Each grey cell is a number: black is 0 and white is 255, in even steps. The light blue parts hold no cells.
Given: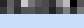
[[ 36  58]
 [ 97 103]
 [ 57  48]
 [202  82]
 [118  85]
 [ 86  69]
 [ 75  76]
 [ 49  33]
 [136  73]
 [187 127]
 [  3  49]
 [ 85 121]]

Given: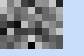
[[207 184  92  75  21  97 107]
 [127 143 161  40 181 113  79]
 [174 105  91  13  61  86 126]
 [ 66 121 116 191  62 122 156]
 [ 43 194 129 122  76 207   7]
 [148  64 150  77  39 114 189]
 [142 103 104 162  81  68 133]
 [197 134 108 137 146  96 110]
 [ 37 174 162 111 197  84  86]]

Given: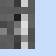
[[ 94  90  97  71 129  94  89]
 [ 99  90 100  83  79  91  94]
 [ 57  90  31 113 146  66  58]
 [207  92 189 223 211 137 208]
 [ 91  90  96  99  80  78  86]]

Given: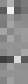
[[142  91 127 123 164 129 146 137  62 135 146 132]
 [177 240 154 164 136 165 147 148  76 160 146 160]
 [106  89 128 144 153 142 147 143 218 144 146 144]
 [122 115 137 140 156 154 146 166  89 142 146 146]]

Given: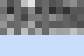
[[132 109 130 149 115]
 [ 82  44 154 102 186]
 [106 107 106 107 107]
 [192  88  70 123 190]
 [228 138 122 167 122]
 [ 93  58 123  86 167]
 [104 106 107 108 105]
 [ 83  47 142  92 171]
 [ 92  77 119  91 161]
 [126  51  97  98 163]
 [141  88  81  92 192]
 [104  86  96  79 165]]

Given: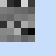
[[190 122 109  48 136 129]
 [ 46 117 102 161 138 114]
 [ 28 108 124  57 175 124]
 [214 104 119 171  40 102]
 [ 59  94 129 143   8 115]]

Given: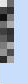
[[229  68  17 112  64  93 124 147  43]
 [107  49 122 173  48  58 169  77 163]]
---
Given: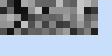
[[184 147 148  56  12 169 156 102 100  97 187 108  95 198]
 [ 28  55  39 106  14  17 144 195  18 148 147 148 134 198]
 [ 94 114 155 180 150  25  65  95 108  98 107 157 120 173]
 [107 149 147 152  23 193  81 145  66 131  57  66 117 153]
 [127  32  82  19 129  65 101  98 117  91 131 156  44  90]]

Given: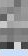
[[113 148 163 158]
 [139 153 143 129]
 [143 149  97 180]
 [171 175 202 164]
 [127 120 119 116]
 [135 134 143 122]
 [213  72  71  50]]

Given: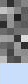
[[106 132 118  48]
 [135  92 195 173]
 [ 33 101 105 150]
 [103  91  45 147]
 [113 115 107  92]
 [ 53 219 162 157]
 [156  47 106  91]
 [147 140 131  69]
 [ 76 149 186  87]]

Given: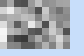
[[163 165 125 167  83  78 154 192 143 149]
 [114 143 211 236 183 165 142  80 200 141]
 [140 136 161 176 173 190 182 131 187 155]
 [131 155 221 168  93 150 231 177  79 196]
 [169  81 246 185 170 147  91  82 150 203]
 [214 157 241 100  63  57 125 171 124 166]
 [196 129 203 135 131  89  90 129 176 131]]

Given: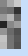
[[171 201 134]
 [109  49 117]
 [181 101 152]
 [136 157  36]
 [106  80 148]
 [115  88 195]
 [116  83 188]]

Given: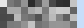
[[ 45 196 230 120 105 147  43  86 157  72  48]
 [202 100  75 169 169 112 169 183 123 192 204]
 [ 96 191  72  75 186 120 111  82 138 186 134]
 [148 116  77 123 126 147 195 115 125 149 150]]

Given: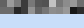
[[152 110  98 156 123  59 120  86  82 194 118 140]
 [ 23  44 107 107  39  59 146  98 117 141 137 152]]
